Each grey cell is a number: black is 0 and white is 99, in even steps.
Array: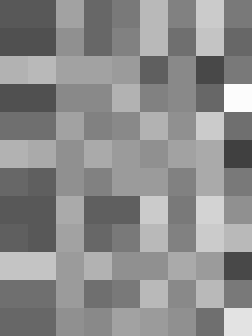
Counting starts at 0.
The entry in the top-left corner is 34
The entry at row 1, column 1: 31
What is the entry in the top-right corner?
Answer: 47
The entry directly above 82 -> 66
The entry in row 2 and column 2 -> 63
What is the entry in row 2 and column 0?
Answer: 69
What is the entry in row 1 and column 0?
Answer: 31
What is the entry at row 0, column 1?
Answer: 34
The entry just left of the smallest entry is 66
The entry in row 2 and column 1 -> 72
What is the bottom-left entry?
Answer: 40
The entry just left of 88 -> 43
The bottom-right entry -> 88
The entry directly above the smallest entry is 43
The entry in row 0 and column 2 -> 63
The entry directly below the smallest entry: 47

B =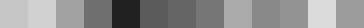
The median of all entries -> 57
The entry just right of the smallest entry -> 35

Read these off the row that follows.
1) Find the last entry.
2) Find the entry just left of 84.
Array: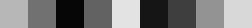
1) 84
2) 57

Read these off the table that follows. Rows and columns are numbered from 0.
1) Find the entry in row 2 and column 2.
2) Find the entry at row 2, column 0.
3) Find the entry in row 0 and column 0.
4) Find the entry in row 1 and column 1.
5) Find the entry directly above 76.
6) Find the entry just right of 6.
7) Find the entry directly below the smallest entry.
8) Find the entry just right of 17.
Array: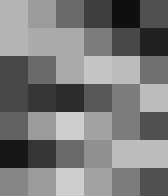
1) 66
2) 28
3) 70
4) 66
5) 48
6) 31
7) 28
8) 34

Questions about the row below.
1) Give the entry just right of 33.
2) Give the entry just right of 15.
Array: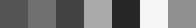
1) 44
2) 95

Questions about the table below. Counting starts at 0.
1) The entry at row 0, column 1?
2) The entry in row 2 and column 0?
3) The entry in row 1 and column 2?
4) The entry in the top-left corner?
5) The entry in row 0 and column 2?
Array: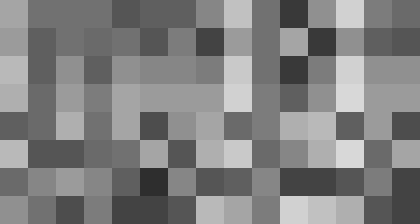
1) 44
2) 72
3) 44
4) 64
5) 44

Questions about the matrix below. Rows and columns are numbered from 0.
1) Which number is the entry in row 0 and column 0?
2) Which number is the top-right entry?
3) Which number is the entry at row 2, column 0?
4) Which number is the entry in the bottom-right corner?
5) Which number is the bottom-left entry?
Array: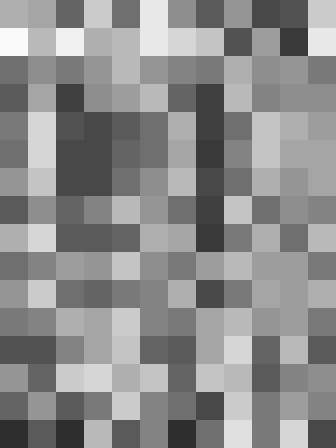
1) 68
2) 79
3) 43
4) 28
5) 18
